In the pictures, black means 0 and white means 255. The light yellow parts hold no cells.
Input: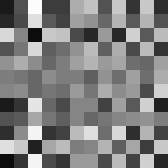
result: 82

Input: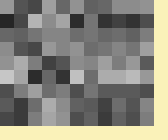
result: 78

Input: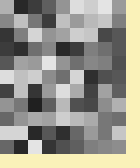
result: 127

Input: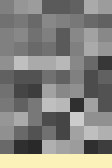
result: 97

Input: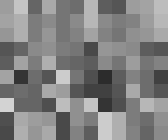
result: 183

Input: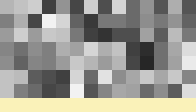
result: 98

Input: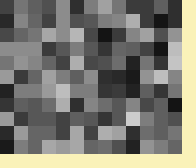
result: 47
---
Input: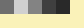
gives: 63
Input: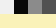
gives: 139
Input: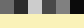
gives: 128
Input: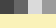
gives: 218
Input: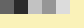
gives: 150
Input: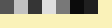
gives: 11
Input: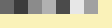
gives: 231
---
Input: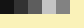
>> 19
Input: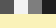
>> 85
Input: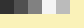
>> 49
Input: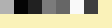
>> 177
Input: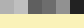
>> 177
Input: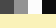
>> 72
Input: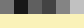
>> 117
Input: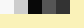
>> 248
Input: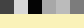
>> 66
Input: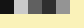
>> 19
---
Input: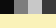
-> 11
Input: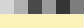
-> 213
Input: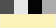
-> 79
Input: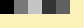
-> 1
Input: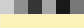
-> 207
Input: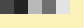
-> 71
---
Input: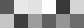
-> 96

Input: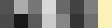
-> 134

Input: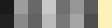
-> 120

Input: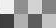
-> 177

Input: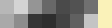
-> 67

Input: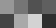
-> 169
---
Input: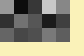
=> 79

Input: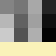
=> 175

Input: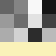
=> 44

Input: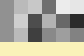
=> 63

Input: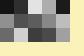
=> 61

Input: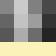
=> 108

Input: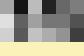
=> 194

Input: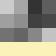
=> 135

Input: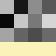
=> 76

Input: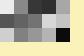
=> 151
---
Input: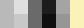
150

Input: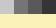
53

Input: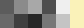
196

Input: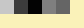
101

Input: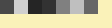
102

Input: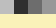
152
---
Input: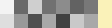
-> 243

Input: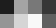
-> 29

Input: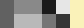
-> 97

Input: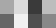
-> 168

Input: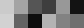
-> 203

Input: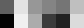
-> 96

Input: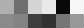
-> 175

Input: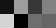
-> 18
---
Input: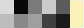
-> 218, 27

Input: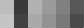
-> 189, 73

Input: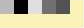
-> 186, 83

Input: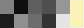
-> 129, 228

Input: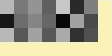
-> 184, 80

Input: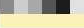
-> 139, 225

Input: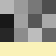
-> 183, 101

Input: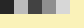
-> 38, 215

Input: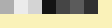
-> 174, 48
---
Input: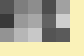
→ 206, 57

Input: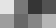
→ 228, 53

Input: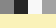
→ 248, 38

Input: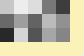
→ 237, 40

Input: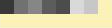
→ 217, 56

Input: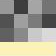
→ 217, 61

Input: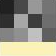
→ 192, 33

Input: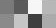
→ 246, 62
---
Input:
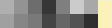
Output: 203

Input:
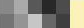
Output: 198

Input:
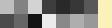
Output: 235

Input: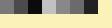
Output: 193

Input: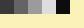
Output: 221

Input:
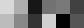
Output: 216

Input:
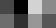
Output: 211

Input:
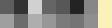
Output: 209
